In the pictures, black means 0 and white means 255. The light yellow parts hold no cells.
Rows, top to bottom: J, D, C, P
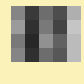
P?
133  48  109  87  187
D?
155  48  121  67  197

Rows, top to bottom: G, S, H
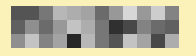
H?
143  195  131  163  39  183  119  84  195  163  72  173
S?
96  143  107  152  195  173  119  48  72  131  107  96

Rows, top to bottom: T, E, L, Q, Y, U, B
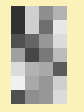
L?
80  101  151  219
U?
240  169  151  207
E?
49  207  110  231
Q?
160  71  121  187
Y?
219  178  169  91

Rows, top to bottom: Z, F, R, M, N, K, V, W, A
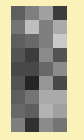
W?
104  94  179  160
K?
83  37  150  72

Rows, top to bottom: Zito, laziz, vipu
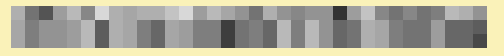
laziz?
166  126  147  147  157  185  93  175  166  126  103  166  157  126  126  62  115  126  103  185  126  185  147  103  115  175  166  126  115  115  157  103  103  93
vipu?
166  126  147  147  157  185  93  175  166  126  103  166  157  126  126  62  115  126  103  185  126  185  147  103  115  175  166  126  115  115  157  103  103  72
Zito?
175  115  84  157  185  135  216  175  166  175  175  195  216  157  185  166  147  115  175  147  135  147  147  51  157  195  135  115  135  115  126  185  175  147

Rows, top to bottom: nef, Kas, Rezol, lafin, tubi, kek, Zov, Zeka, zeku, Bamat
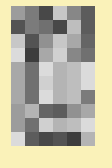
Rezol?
199  83  145  199  168  101
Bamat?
219  92  72  83  61  180

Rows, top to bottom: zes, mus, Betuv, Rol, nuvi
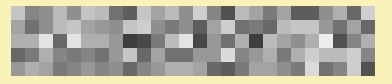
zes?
197  133  143  187  143  197  187  113  93  197  163  187  143  206  133  81  187  163  122  163  93  93  143  175  104  206
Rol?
104  122  175  133  122  133  113  152  197  104  163  113  113  152  152  218  133  152  175  122  175  206  187  187  206  133
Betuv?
175  175  227  104  227  175  175  152  62  72  122  187  227  72  152  113  175  62  187  163  143  175  238  81  133  175

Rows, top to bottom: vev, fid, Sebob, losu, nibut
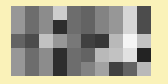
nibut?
151  109  140  46  109  131  162  64  99  185
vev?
151  109  140  205  109  99  131  151  214  76
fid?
151  109  140  46  109  99  131  151  214  76
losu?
151  109  140  46  109  99  185  194  225  35

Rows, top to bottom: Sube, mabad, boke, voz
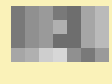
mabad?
121  144  154  176  110  166  186
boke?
121  144  154  110  110  166  186
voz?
166  176  206  215  144  121  154

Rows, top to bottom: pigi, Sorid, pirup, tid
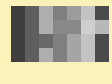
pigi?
63  94  175  127  156  195  74
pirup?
63  94  105  127  165  195  74
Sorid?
63  94  175  136  136  207  184

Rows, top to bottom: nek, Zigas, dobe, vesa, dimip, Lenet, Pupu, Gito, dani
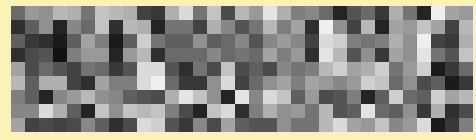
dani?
163  66  75  66  75  135  95  47  75  218  207  84  56  135  75  163  95  84  84  144  116  116  184  218  163  153  195  135  153  218  27  56  126
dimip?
163  75  106  84  66  116  106  56  84  218  218  84  47  116  75  195  75  95  75  135  116  126  184  207  163  175  207  116  153  207  27  56  106

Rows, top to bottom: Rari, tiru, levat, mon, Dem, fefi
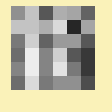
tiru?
195  195  174  218  38  165
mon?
109  237  132  207  87  56
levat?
121  207  99  154  154  87
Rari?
144  195  87  174  165  99
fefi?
109  218  121  144  144  77

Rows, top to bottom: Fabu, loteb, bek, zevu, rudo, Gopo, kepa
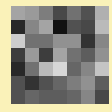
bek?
205  113  113  145  145  51  134
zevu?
61  154  61  164  113  93  145

